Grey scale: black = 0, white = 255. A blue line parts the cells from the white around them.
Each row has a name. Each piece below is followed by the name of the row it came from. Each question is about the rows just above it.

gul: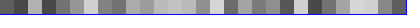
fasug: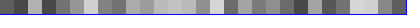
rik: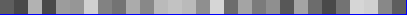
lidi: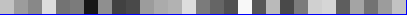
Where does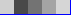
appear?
gul
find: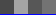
fasug
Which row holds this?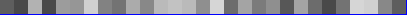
rik
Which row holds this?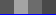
rik
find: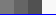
lidi

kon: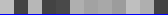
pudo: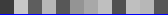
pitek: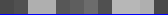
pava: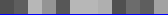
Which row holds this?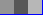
pava
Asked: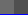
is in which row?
pitek
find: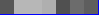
pava

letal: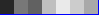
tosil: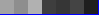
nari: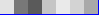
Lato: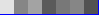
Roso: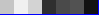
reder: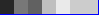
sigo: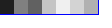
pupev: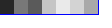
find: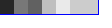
reder
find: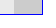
reder
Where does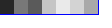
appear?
pupev

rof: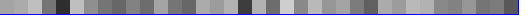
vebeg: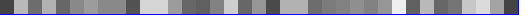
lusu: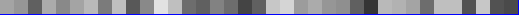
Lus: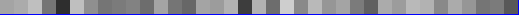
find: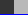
lusu
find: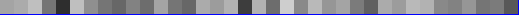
rof
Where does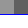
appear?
lusu
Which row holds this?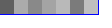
lusu
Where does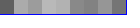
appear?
rof

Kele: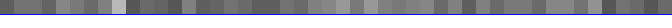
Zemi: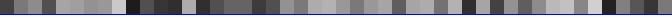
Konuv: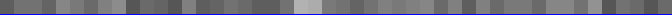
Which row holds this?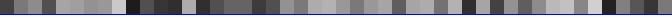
Zemi
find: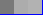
Zemi
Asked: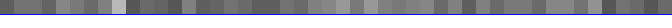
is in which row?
Kele

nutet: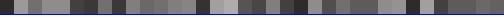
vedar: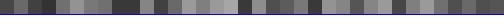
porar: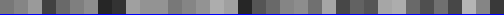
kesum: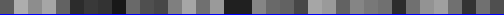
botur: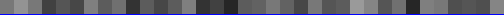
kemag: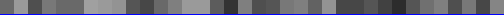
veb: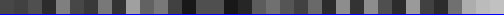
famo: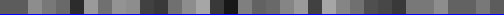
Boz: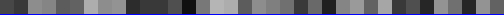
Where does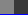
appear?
porar
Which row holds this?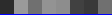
famo
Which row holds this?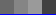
famo

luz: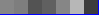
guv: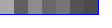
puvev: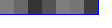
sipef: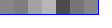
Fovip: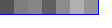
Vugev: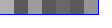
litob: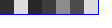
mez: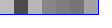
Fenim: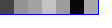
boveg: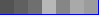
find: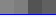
luz
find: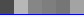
mez
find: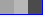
sipef
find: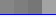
mez
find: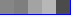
sipef

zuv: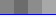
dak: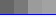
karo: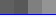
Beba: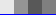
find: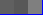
karo
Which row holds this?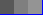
karo

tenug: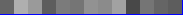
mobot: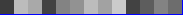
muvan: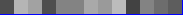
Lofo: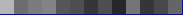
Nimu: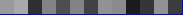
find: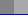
muvan
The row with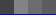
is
muvan
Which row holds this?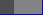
muvan
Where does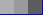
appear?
tenug
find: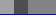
muvan
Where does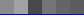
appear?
tenug

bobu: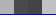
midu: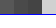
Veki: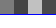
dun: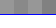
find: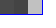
bobu
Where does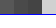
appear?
midu
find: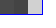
midu
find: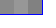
dun
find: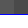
midu
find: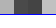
bobu

